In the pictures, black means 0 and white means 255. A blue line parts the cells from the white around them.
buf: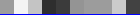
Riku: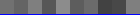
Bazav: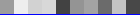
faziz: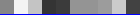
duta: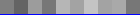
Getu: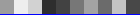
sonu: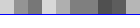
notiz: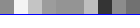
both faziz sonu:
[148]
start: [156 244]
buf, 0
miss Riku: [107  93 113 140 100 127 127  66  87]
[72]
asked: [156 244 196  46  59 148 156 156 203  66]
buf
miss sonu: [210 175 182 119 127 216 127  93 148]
[80]
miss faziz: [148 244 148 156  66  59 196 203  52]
[134]

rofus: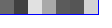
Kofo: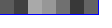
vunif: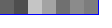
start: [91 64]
Kofo, 0
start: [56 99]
Kofo, 5
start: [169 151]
Kofo, 2
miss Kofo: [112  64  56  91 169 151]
[99]
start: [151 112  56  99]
Kofo, 3
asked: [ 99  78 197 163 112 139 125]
vunif
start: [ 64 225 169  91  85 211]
rofus, 1

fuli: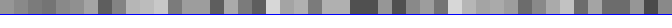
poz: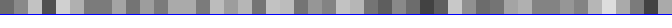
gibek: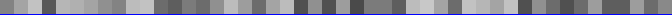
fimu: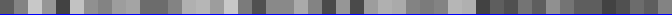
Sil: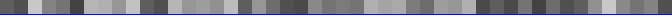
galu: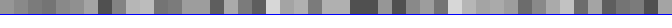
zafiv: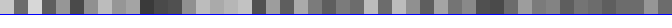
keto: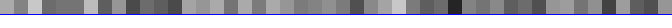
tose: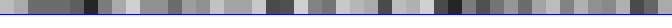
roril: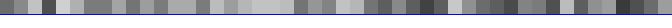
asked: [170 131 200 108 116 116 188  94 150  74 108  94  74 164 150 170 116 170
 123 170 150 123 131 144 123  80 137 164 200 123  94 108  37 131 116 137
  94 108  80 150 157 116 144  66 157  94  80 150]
keto
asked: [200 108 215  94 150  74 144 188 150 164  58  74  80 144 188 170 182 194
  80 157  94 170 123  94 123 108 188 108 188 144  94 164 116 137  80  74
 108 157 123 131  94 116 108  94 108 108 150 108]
zafiv
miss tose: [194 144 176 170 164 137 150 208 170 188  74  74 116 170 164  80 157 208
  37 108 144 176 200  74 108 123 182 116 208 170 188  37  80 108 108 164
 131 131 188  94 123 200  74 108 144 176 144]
[101]
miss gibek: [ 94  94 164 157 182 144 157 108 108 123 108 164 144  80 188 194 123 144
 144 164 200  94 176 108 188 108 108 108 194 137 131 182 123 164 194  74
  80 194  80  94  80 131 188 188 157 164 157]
[88]

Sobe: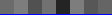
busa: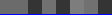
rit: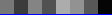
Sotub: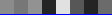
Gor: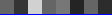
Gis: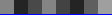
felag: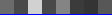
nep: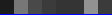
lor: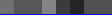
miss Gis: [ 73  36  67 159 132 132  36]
[95]
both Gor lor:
[36]
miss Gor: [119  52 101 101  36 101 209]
[44]
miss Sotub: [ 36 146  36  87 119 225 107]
[139]
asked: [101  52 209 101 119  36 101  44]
Gor

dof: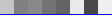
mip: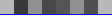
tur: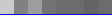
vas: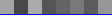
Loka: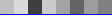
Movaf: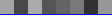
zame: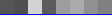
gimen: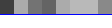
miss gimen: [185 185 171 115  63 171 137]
[100]
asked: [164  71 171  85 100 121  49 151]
Movaf
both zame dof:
[129]

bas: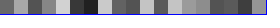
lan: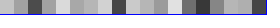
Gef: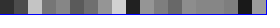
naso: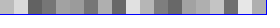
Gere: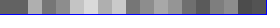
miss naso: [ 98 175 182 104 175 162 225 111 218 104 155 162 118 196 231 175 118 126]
[188]
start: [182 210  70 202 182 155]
lan, 6

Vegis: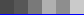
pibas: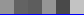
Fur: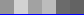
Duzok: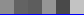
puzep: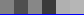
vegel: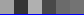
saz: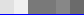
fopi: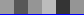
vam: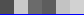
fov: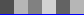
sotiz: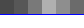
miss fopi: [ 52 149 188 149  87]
[156]
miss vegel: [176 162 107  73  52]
[115]
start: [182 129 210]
fov, 1
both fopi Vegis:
[87]

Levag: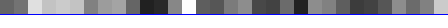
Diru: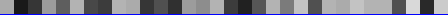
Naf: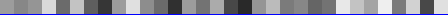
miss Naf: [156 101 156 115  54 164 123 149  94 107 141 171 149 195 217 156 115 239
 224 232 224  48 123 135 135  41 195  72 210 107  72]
[187]
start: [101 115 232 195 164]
Naf, 22
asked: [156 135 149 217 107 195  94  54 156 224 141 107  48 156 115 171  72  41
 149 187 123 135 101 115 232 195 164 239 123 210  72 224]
Naf

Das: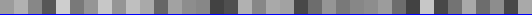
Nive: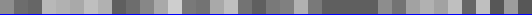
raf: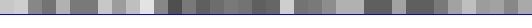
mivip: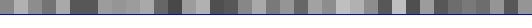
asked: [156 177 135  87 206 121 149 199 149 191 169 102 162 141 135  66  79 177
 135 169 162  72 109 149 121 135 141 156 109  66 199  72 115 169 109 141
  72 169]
Das
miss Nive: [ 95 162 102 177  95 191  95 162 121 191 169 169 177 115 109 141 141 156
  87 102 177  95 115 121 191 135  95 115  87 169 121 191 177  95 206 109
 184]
[128]
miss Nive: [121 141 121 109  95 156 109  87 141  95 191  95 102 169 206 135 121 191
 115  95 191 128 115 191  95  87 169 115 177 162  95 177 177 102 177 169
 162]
[184]
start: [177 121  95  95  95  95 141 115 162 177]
Nive, 21

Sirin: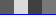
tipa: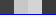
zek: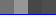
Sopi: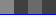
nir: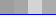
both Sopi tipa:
[64]
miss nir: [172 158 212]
[166]
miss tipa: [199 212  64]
[58]
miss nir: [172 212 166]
[158]
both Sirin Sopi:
[64]
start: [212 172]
nir, 2

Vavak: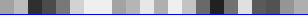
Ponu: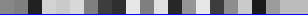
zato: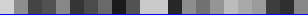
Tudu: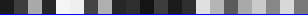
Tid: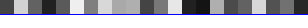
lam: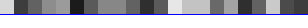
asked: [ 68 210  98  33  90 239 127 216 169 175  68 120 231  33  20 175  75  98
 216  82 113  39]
Tid
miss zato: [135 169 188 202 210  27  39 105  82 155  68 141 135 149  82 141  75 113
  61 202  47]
[53]

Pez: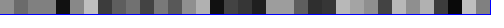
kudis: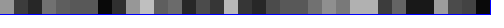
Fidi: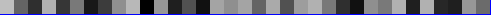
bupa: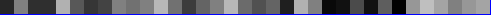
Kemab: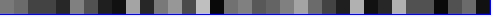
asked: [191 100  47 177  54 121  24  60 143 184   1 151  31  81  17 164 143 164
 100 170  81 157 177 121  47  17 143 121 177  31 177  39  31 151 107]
Fidi
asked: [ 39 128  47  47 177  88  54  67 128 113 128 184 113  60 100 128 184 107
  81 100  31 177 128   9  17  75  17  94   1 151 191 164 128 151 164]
bupa
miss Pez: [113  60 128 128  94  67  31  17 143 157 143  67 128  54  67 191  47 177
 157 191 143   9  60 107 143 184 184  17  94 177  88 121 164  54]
[136]
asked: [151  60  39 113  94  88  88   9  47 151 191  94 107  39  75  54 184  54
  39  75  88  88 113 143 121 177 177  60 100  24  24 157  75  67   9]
kudis
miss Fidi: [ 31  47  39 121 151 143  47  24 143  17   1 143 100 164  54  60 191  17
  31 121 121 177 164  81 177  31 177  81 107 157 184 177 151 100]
[170]

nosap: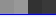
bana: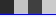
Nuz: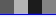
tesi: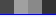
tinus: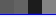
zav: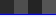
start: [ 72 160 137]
tesi, 0
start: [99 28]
tinus, 1
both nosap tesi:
[50]
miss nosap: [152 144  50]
[57]
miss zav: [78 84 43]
[36]
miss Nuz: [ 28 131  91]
[180]

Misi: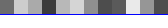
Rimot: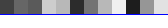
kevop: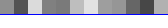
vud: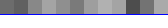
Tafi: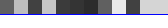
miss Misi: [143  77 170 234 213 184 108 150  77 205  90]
[59]
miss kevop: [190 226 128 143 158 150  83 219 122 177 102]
[71]
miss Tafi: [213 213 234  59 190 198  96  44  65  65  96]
[52]

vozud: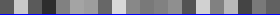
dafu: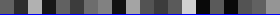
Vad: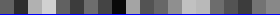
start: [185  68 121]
vozud, 16
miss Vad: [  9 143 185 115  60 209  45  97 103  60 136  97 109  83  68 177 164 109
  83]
[193]
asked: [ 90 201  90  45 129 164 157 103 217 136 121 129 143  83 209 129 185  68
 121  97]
vozud
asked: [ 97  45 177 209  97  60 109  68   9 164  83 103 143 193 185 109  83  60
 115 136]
Vad
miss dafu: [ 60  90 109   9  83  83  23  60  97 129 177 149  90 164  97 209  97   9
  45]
[17]

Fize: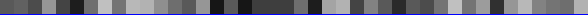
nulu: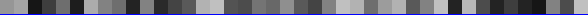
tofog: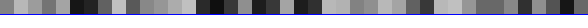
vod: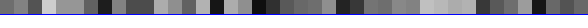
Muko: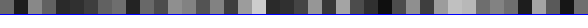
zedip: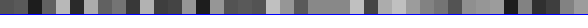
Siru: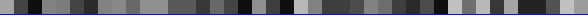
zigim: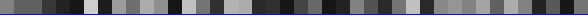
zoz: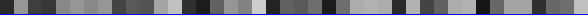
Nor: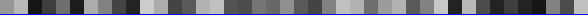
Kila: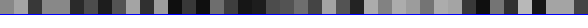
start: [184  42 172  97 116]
zedip, 4
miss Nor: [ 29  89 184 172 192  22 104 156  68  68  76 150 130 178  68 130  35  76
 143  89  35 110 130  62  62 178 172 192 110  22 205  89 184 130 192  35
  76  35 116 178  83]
[199]
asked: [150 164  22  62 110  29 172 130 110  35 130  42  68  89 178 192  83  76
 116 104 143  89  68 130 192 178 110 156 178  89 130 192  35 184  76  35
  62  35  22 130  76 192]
nulu
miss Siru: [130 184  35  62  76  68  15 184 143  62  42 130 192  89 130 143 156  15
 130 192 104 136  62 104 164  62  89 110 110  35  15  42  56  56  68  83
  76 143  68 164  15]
[124]
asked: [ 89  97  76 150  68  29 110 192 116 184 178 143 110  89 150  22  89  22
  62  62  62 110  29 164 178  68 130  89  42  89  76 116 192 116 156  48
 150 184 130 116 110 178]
Fize

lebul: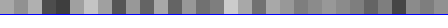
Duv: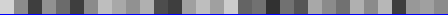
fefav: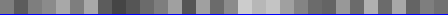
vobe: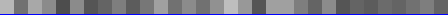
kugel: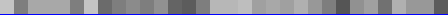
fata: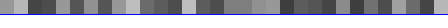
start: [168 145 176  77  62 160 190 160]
Duv, 8
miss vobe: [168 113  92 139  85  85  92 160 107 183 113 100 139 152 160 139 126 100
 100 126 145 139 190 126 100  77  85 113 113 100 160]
[119]
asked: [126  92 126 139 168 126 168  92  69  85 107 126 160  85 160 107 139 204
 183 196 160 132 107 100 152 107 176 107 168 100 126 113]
fefav
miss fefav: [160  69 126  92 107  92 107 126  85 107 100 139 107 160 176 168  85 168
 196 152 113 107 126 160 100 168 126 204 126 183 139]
[132]

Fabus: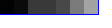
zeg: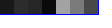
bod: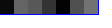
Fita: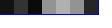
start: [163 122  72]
zeg, 4
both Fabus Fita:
[10]
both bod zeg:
[10]
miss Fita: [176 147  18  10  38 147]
[51]
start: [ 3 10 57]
Fabus, 0
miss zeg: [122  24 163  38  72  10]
[44]
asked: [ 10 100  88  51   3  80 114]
bod

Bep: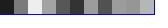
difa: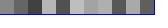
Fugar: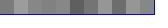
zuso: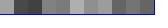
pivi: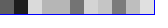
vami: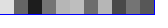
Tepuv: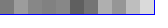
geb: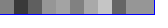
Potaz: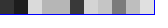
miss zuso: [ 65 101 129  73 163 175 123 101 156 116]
[143]
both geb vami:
[101]

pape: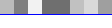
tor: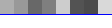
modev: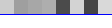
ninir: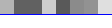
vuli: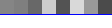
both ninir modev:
[205]
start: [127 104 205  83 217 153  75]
vuli, 1
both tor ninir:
[205]

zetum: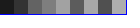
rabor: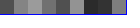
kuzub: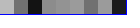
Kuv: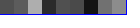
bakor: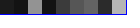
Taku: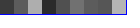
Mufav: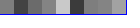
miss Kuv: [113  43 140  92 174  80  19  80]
[74]
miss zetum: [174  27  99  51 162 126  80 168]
[92]
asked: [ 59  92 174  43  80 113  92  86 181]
Taku
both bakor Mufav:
[59]
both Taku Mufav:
[59]
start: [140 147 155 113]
kuzub, 3

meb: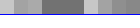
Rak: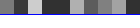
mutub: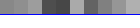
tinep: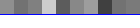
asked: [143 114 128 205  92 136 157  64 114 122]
tinep
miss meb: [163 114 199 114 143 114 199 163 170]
[136]
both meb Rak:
[163]
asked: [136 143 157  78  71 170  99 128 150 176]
mutub
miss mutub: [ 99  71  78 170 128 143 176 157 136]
[150]
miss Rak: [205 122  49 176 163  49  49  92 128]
[57]

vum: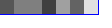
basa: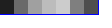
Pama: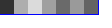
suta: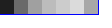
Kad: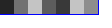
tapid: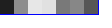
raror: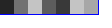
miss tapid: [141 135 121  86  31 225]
[231]
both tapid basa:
[31]

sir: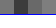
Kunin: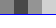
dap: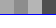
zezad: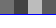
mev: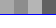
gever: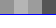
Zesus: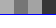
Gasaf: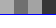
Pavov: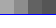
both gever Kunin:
[148]
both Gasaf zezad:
[112]

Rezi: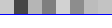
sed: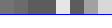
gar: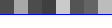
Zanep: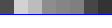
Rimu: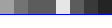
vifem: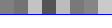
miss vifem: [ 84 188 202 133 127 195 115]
[121]
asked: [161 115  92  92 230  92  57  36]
Rimu
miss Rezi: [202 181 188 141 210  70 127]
[195]
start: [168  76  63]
gar, 1
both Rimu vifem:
[115]
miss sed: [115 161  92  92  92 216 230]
[107]

